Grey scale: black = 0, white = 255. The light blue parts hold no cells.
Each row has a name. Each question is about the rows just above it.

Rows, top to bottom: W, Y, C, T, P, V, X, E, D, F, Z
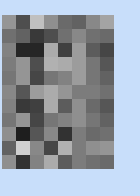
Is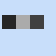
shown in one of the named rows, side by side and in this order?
yes
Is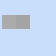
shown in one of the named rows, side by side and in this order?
no
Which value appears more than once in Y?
[112]
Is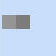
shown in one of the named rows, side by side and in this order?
yes

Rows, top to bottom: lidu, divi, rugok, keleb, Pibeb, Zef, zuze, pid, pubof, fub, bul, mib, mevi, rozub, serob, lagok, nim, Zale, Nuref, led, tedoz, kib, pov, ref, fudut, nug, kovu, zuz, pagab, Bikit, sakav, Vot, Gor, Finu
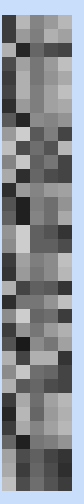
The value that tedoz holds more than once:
[118]
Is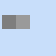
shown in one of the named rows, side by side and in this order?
no
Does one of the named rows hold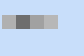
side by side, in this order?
no
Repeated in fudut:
[176]
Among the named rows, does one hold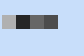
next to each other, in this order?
yes
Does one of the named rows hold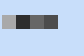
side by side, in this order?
yes

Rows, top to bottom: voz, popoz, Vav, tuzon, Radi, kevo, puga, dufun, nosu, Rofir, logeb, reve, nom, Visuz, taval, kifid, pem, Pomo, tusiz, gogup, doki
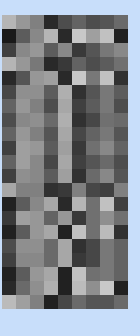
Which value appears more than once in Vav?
[136]
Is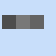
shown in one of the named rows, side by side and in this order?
no

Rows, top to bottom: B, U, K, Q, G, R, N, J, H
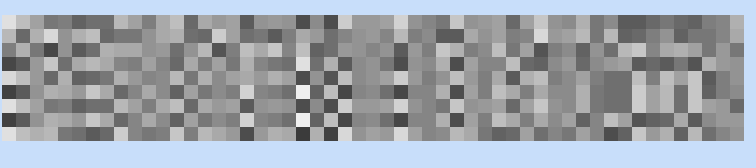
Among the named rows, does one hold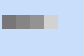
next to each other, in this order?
no
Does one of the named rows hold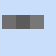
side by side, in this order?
no

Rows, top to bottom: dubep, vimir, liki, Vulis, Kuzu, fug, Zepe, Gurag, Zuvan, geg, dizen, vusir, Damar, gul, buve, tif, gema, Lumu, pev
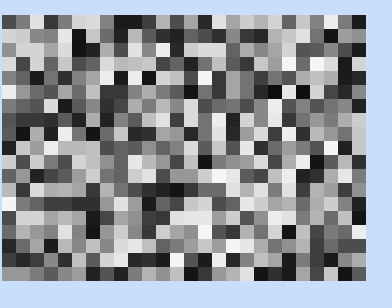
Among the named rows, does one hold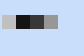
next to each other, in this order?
yes
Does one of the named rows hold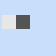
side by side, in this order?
no
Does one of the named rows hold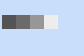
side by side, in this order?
no
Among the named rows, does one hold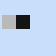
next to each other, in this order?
no
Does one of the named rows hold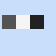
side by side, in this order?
yes
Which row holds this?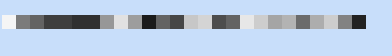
gul
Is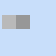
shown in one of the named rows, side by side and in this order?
yes

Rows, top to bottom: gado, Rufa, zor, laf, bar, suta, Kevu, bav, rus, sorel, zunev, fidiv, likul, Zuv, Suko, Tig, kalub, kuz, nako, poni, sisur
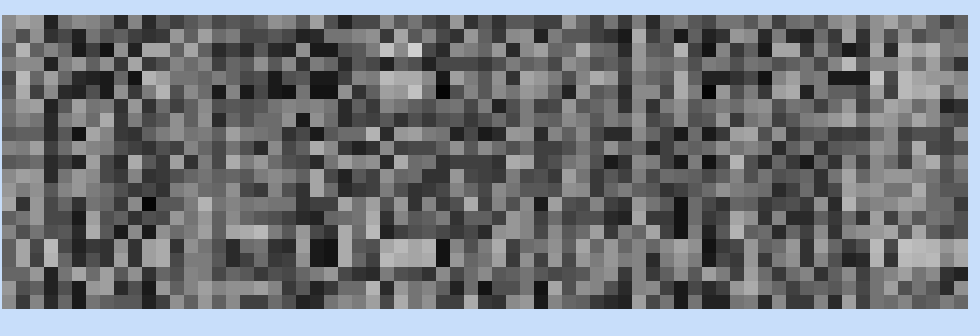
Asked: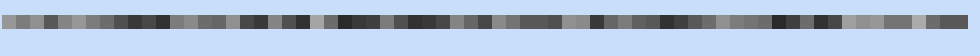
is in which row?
likul
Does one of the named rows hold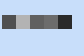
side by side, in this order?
no
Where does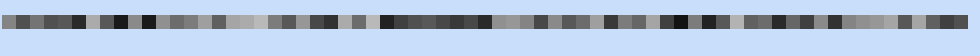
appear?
Tig
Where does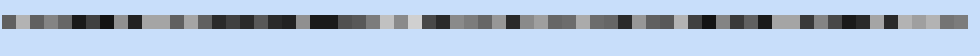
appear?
zor
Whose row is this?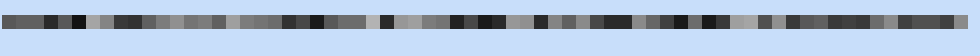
rus

